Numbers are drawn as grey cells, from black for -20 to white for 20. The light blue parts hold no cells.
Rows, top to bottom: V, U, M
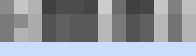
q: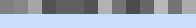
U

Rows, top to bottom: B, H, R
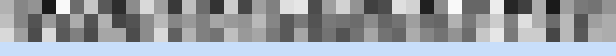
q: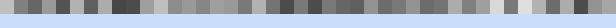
H
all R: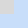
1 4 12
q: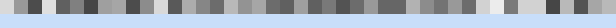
R
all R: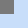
20 37

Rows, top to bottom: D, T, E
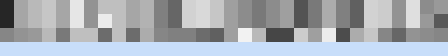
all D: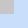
4 16
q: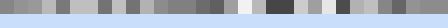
E
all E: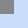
1 12 28 32
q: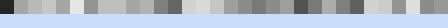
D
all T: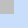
9
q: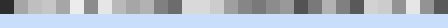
T

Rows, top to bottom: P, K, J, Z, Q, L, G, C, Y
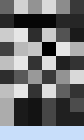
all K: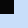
2 3 4
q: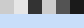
J
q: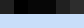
K
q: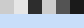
J

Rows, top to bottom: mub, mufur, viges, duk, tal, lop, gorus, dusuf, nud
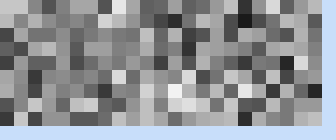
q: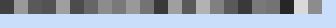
tal
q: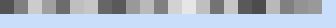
dusuf
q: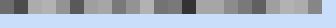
duk
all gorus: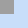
4 12
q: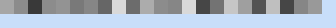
lop
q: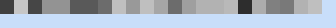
nud
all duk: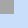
3 15 20 22

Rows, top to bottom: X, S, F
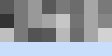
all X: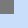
2 5 8
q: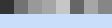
S
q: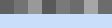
X
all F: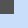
3

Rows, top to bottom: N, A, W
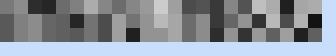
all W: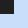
10 22
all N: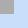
7 20 23
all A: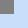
2
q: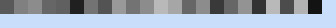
A
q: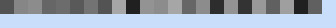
W
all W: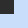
16

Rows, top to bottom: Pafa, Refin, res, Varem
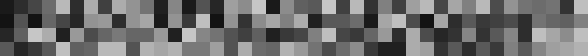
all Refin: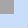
11 20 28 32
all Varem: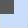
1 4 33 35 38

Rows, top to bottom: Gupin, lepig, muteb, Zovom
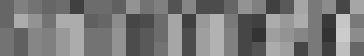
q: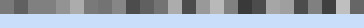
Zovom
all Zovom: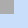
6 20
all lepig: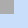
2 5 6 20 22
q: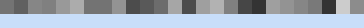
muteb

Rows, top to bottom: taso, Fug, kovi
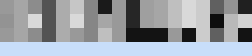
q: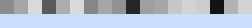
Fug
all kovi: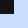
10 11 12 14 18
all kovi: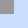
1 6 9 13
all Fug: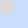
3 6 14

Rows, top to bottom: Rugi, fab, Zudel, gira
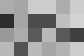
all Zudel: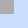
2
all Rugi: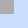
1 5
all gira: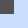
2
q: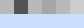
gira
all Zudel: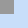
1

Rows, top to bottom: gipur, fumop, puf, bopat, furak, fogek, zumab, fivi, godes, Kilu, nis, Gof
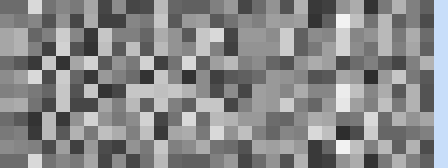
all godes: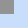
6 8 30
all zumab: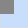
2 21 23 24 27

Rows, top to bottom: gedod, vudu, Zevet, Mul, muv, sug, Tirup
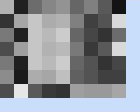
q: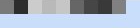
Zevet
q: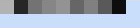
gedod
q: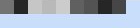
muv
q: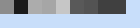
sug
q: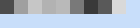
Mul
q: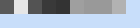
Tirup

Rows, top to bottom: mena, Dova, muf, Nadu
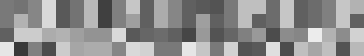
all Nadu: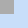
7 8
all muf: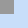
15 19
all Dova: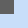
11 14 16 19 22 26
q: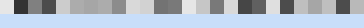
Nadu
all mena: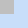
18 19
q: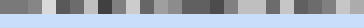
mena

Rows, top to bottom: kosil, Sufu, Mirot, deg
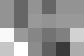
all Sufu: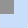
1 4
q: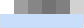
Mirot
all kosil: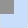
1 3 5 6
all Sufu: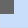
2
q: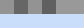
kosil
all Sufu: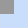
3 5 6

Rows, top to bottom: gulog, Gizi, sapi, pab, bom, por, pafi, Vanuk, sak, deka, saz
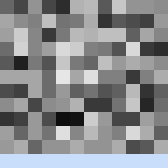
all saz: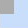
2 6 9 12
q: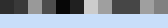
sak
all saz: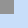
4 5 7 8
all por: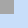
1 2 3 6
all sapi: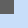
10

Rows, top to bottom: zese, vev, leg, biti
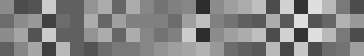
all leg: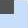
3
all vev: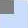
10 11 12 16

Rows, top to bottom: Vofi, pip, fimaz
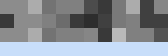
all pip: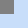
4 10
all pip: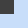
8 11 12
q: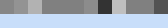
fimaz
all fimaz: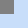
5 6 10 11

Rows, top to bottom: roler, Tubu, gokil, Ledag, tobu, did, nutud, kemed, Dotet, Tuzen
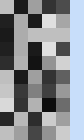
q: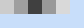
Tuzen
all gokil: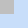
3 4 5

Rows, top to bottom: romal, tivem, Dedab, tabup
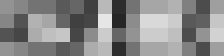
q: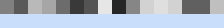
tivem
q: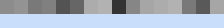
tabup

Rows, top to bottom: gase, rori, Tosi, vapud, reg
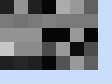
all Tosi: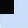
4 5 7
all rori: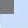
1 3 5 6 7
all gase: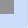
2
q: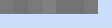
rori
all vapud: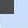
4 7
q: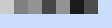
vapud

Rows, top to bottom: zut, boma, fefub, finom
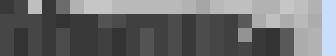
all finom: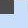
5 13 15
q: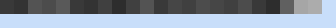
finom
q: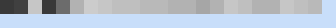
zut
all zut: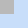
9 10 11 12 13 16
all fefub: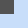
11

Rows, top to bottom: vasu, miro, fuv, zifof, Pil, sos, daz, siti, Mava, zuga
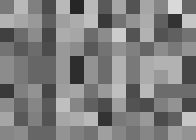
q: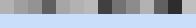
miro
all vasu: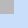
2 5 7

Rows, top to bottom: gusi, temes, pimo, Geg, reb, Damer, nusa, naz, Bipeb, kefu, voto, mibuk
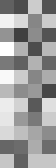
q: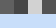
gusi
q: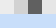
naz
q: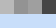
nusa
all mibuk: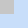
1 3 4
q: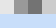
Bipeb

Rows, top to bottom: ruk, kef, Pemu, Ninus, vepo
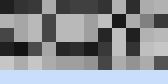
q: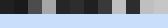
Ninus
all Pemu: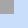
2
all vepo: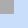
2 4 9 11
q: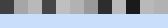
Pemu

